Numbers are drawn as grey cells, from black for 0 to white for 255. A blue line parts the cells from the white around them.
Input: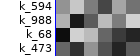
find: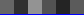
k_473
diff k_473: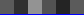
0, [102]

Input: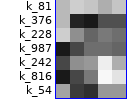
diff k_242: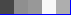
3, [238]
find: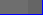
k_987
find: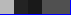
k_376
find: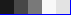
k_816
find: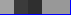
k_54
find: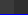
k_54

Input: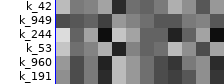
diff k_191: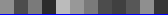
6, [111]
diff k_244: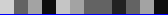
0, [220]

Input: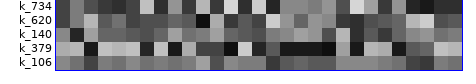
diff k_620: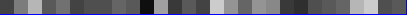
11, [172]
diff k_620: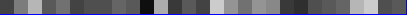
17, [101]
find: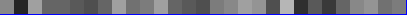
k_140
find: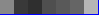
k_620
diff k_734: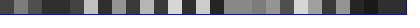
3, [57]
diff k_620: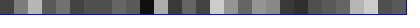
13, [89]
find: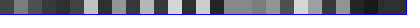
k_734

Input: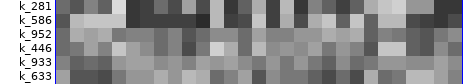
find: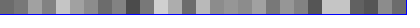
k_446
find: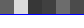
k_281

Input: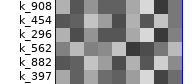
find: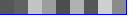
k_882
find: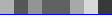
k_908

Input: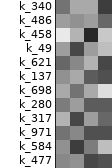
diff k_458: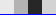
3, [200]
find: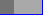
k_340
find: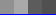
k_137
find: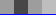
k_49

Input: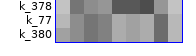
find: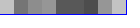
k_378
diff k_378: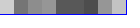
0, [195]
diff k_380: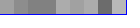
2, [117]
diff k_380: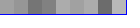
1, [141]
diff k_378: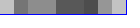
3, [150]

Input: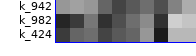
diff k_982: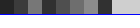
9, [196]
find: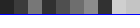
k_982
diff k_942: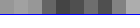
5, [89]
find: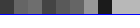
k_424

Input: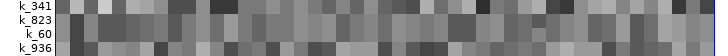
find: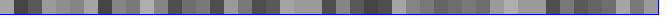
k_936
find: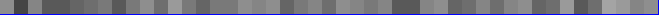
k_60
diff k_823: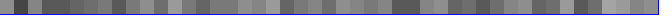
19, [142]
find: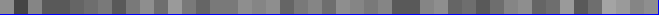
k_823
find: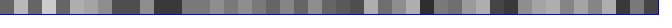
k_341

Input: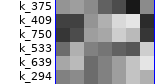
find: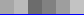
k_639
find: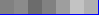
k_294
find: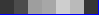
k_750

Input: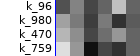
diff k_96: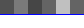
1, [131]
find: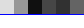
k_759

